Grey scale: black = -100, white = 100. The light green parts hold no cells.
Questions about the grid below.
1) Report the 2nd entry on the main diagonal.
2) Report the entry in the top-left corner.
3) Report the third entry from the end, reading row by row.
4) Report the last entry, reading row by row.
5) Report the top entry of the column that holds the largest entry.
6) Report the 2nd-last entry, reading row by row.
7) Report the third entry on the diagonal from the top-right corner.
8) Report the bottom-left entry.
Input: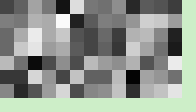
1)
-7
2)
-46
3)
40
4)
79
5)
-85
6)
52
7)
46
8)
5

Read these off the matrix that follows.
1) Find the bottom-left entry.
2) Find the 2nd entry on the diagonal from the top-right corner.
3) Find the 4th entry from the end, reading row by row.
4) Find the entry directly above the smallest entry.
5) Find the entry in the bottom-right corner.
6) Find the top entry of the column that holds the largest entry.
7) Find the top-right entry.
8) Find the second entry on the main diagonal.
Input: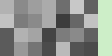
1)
-29
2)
-19
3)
-41
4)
-14
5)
-41
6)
57
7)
-24
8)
-3

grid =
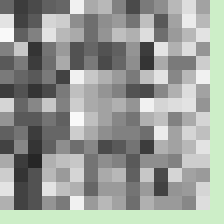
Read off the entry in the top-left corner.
-20
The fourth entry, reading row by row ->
-25
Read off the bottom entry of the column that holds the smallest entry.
-36
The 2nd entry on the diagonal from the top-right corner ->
84
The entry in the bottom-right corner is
73
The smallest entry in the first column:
-53
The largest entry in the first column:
95
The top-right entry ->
27
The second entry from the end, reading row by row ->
6
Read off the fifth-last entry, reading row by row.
38
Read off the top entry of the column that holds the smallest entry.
-42
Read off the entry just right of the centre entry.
38
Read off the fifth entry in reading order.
-20
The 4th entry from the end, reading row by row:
21
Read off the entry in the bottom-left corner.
38
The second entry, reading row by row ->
-53
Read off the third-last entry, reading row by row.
21
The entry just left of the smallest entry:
-53
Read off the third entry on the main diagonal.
1
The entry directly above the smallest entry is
-59
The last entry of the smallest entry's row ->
61
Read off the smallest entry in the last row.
-48
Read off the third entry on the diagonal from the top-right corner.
21
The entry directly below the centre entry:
27
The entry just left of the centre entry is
33
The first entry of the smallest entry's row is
33

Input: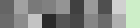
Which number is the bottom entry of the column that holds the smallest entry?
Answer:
-67
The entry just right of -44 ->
5
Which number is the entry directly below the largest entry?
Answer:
37
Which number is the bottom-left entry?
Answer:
-16
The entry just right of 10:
53

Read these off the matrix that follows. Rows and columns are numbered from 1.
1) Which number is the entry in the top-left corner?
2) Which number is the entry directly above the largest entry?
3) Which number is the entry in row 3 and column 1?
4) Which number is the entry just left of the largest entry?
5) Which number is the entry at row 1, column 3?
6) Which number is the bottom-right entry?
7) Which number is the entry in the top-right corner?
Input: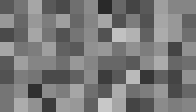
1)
-30
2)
-30
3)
-42
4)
-24
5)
30
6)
4
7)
4

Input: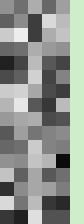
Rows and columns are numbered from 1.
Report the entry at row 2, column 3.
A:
-52
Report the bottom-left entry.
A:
-57
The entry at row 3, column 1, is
59
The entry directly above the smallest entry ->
-2
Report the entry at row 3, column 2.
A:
86
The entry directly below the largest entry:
-13
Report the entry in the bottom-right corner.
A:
-36
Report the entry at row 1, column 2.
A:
-13
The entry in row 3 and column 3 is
-52
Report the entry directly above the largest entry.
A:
9
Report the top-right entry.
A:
25
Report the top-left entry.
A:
14
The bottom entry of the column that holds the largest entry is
-74
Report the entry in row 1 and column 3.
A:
36
